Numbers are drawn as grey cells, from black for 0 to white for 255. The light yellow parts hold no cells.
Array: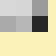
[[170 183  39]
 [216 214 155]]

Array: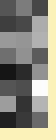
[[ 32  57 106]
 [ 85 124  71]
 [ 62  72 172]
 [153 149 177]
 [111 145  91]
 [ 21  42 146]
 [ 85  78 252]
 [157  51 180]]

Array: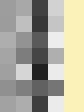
[[162 173  62 235]
 [157 168  65 210]
 [156 191  55 197]
 [174 147  90 237]
 [165 125  69 175]
 [160 214  33 235]
 [144 127  97 117]]

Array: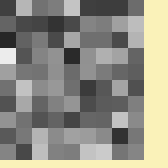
[[132  72 190 129 125 195 203 117 133]
 [ 64 182 114 125 196  63  61  61 108]
 [100  72  68  51  73 132 125 160 189]
 [ 39  98 122  74 167 111 111  74 180]
 [236  84 132 146  42 145 176 163 100]
 [160 118 115 144 107 146 123 102  94]
 [113 194 140 152 111  59  87 164  80]
 [ 82 168 100 129 149  76  91  93 127]
 [147 114  83  99  69 102 100 195 138]
 [ 89 120 180 139 161 156 138  50 119]]

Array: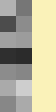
[[135 170]
 [178 118]
 [ 76 140]
 [161 156]
 [ 47  43]
 [140 134]
 [170 206]]

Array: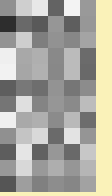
[[ 85 158 128 141 134 162]
 [144 207 232  99 243 153]
 [ 45 105  89 150  94 151]
 [147 206 126 146 135 164]
 [239 168 175 137 187 107]
 [242 166 177 136 187 105]
 [ 94 120 110 147 118 140]
 [117 223 132 150 138 188]
 [239 169 175 139 185 109]
 [144 196 217 106 227 149]
 [ 93 229  97 151 105 199]
 [152 216 153 174 150 181]]

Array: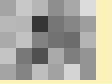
[[164 131 190 161 212 148]
 [164 200 181 141 168 220]
 [183 182  55 118 134 158]
 [169 194 129 115 108 180]
 [195 120  80 169 126 147]]

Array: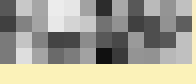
[[123 221 163 107 125 161  17  58 147 146 183 191]
 [ 89 200 165 235 230 161  44 167  89 185 148 192]
 [ 65 130 164 232 211 200 115 145  64  78 146  94]
 [123 195 130  69  71 139  88  72 154  78  88 192]]

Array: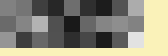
[[149  61 104  81  46  71  27  90 226]
 [129 117  63  39 110  47  28  83 172]
 [106 133 179  80  25 103 133 142 130]]
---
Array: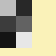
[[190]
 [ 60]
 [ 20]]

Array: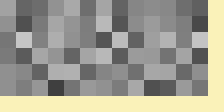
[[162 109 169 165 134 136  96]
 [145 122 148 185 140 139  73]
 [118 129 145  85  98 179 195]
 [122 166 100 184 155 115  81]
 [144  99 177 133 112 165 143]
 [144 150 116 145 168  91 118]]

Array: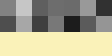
[[130  95 107  49]
 [ 78  63  28 149]]

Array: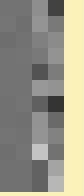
[[115 142]
 [117 148]
 [110 128]
 [115 121]
 [115  83]
 [115 152]
 [113  96]
 [113 147]
 [116 148]
 [111 195]
 [113  98]
 [113  98]]

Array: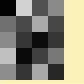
[[  3  81]
 [112 170]
 [138  12]
 [192  64]
 [141 168]]

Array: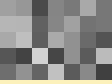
[[160  74 120 119]
 [182  96 161 119]
 [168  94 145  83]
 [ 86 211 145 187]
 [110  99  90  63]]

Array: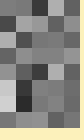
[[125  57  96]
 [ 72 152 141]
 [174 119 103]
 [100 130 147]
 [146  60  98]
 [200 128 108]
 [207 120 106]
 [119 144 117]]
